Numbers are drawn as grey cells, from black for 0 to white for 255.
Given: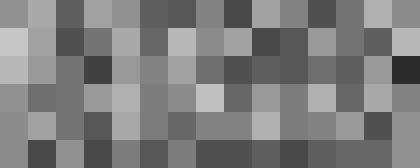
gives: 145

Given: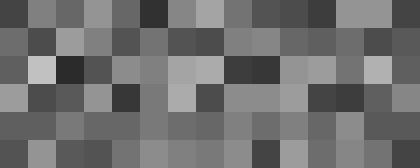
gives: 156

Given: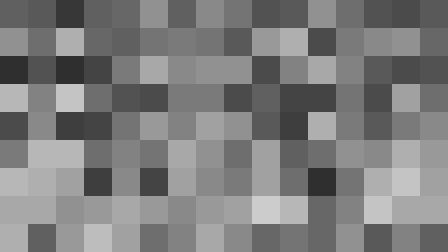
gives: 183

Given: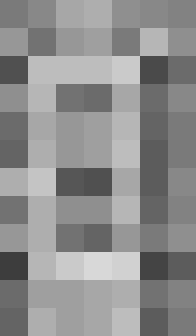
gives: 61

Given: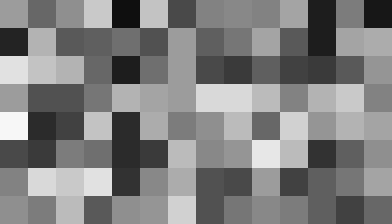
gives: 73

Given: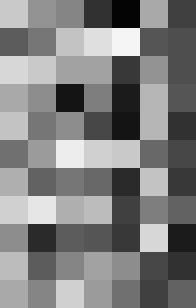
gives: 141

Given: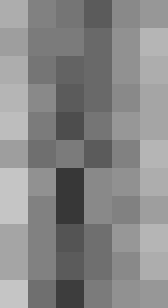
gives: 165
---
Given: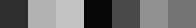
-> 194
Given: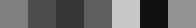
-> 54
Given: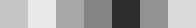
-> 169
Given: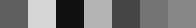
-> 17
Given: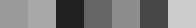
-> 34
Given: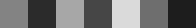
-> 167
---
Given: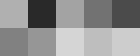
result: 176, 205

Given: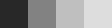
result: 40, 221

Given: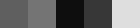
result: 95, 222

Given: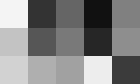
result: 244, 59

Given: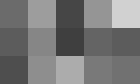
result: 107, 113

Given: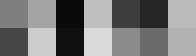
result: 127, 178
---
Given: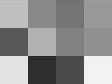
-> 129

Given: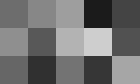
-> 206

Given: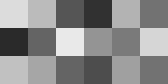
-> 122

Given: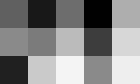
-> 61

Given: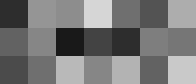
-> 126

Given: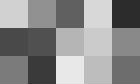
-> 203
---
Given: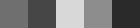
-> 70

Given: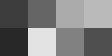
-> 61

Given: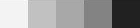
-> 131

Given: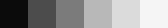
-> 76

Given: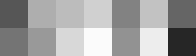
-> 86

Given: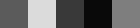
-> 57
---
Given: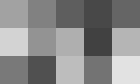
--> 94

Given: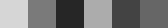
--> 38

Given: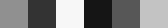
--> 247

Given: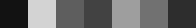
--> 94

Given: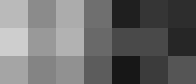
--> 172

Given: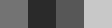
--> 87

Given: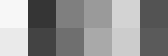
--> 127

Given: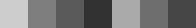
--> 90

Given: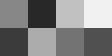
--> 193
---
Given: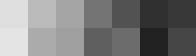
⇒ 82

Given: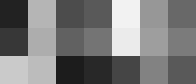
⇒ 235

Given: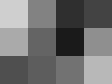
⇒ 100

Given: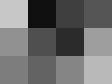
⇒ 79

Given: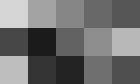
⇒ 98

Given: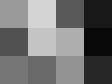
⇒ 196

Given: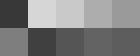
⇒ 201
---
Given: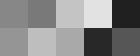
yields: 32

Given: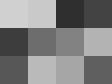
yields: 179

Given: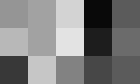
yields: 107

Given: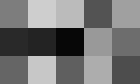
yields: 109

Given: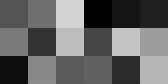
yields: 157

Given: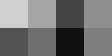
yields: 142

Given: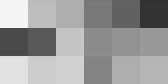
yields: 153

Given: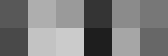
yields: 119

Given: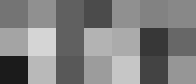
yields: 103
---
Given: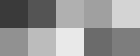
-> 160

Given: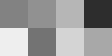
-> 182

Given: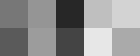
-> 191

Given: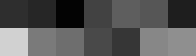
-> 86

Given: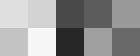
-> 92

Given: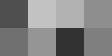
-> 178

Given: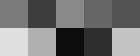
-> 102

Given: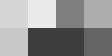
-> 126
